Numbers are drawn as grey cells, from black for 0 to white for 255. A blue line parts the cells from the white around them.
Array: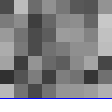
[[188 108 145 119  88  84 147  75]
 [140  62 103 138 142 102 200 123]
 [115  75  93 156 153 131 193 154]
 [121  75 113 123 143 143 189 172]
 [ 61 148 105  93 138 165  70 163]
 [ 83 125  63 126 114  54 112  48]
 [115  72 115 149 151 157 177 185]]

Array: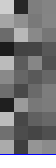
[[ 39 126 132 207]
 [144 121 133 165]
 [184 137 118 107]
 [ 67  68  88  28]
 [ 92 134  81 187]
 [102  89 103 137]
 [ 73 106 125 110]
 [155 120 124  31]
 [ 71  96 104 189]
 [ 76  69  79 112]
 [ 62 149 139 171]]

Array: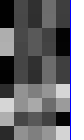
[[ 72  48 109  62   1]
 [ 71  47 110  61   1]
 [ 73  89  65   3 174]
 [ 70  89  67   4 176]
 [ 69  48 108  63   3]
 [ 71  46 109  62   1]
 [147 127 149 213  43]
 [146 169 108 155 214]
 [ 70  88  65   4 175]
 [145 127 150 212  41]]

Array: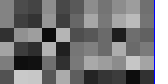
[[ 76  68 141  72  89 141 116 141 157 112 131]
 [ 63  51 150  62 103 167 120 168 187 116 131]
 [145 158  11 181  78  87 106  29 110  97  48]
 [ 61  46 179  32 118 128 106 173 106 122 164]
 [ 14  17 112  48 121 169 157 140 198 164 125]
 [201 199  87 171  94  36  53  60  13  49  82]]

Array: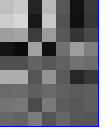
[[202  36 185  87  18  58 191]
 [215  24 200  81  16  54 204]
 [164  59 155  87  52  72 158]
 [ 10 161  16 112 157 126  19]
 [ 80  99  87  97 114 108  80]
 [173  85 147  90  38  56 173]
 [107  95 104  96  92  93 106]
 [119  74 122  91  87  94 116]
 [ 99 123  85 103  87  86 103]]

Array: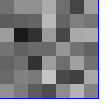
[[144 144 171 110  68 160 113]
 [ 96 101 185 100 127 117  92]
 [ 25  49 155  71 169 173 156]
 [ 96 106 104 150 114  98 116]
 [111  50 157 110 160 114 100]
 [129 121 195  72  64 168 105]
 [123  92  77 140 179 131 144]]
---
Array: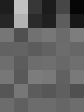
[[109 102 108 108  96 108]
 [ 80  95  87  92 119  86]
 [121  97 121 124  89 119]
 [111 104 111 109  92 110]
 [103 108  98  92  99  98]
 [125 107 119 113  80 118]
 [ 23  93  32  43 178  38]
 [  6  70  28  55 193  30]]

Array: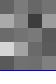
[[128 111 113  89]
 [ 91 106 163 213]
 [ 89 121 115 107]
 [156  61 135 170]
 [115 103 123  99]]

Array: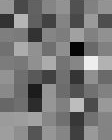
[[131 153  63 133 150  85 143 158]
 [132 113  55 112 135 163 157 155]
 [153  75 189 128 150  44 111 103]
 [129 113  82 108 149  28 108 137]
 [106 145  52 112  65  89 111 147]
 [178 238 134 116 172 144 120 124]
 [129 105   5 143 111 145 172 113]
 [145 129 161 125 133  50 123 126]
 [ 78 154  72 132  66  96 181  50]
 [147 129  81 146 133  98  73 150]]

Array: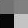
[[195   8]
 [128 114]]

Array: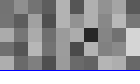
[[104 174 181  99 106 155  79 127 106 174]
 [213 138 129 179  74 156 115 183  85 112]
 [213 113 133  39 172 155 111 171 118 171]
 [119 184 136 176 146 179  79 161  93 116]
 [ 89 165 146 176  85 179  93 115 143 115]]

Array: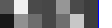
[[ 61 199 110  71 109 145  24]
 [ 61  74 150  71  74 240  90]]
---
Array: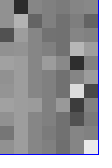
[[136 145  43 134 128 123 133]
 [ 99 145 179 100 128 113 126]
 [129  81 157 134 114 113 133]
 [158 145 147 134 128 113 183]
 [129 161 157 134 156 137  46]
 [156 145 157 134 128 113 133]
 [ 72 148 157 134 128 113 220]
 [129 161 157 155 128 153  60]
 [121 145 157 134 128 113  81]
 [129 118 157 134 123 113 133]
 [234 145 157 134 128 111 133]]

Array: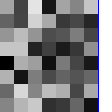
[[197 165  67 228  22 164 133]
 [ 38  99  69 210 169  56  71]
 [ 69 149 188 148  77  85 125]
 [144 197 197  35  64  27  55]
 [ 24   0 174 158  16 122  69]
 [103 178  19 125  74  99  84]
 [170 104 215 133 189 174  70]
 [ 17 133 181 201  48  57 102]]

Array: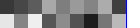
[[ 63  56  71  92 168 126 154 132 172]
 [185 230 132 239  86 140  82  29 118]]

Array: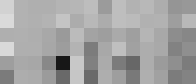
[[152 210 178 175 175 180 182 189 155 190 178 184 173 149]
 [184 218 178 176 179 196 172 184 172 190 187 177 178 158]
 [135 175 176 174 168 154 187 163 158 170 159 181 168 141]
 [143 217 175 175 167 157 179 124 168 191 161 173 169 130]
 [124 158 169 167 136  23 200 128 171 123 103 173 155 143]
 [131 123 173 171 155 105 198 106 174 158 121 175 161 124]]

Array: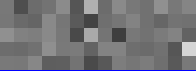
[[133 120  78 108 115 139  85 176 108 138 120 113 144 120]
 [113 119 106 101 137 118  90  67 111 118 131 113 102 115]
 [ 98 144 129 126 137 120  73 169 116  62 120 114 123 131]
 [213 109 107 113 143 121 123  99 131 131 110 107 113  86]
 [121 121 120 135  94  95 115  74  88 125 118 124 111  89]]

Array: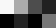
[[ 33 248 171  77]
 [119   2  35   2]]

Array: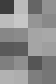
[[146  61 188 101]
 [137 188 199 149]
 [168 135 139 165]
 [159  89  92 165]
 [116 127 143  85]
 [118 178 174 126]]

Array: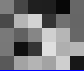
[[103 128  70  31  30   7]
 [102  73 181 211  52 113]
 [103 121  97 134 208 182]
 [182 120  15  53 223 175]
 [ 23  89 163 180 163 207]]

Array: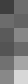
[[108  62]
 [ 99 108]
 [135  90]
 [106  84]
 [165 113]
 [215 136]]
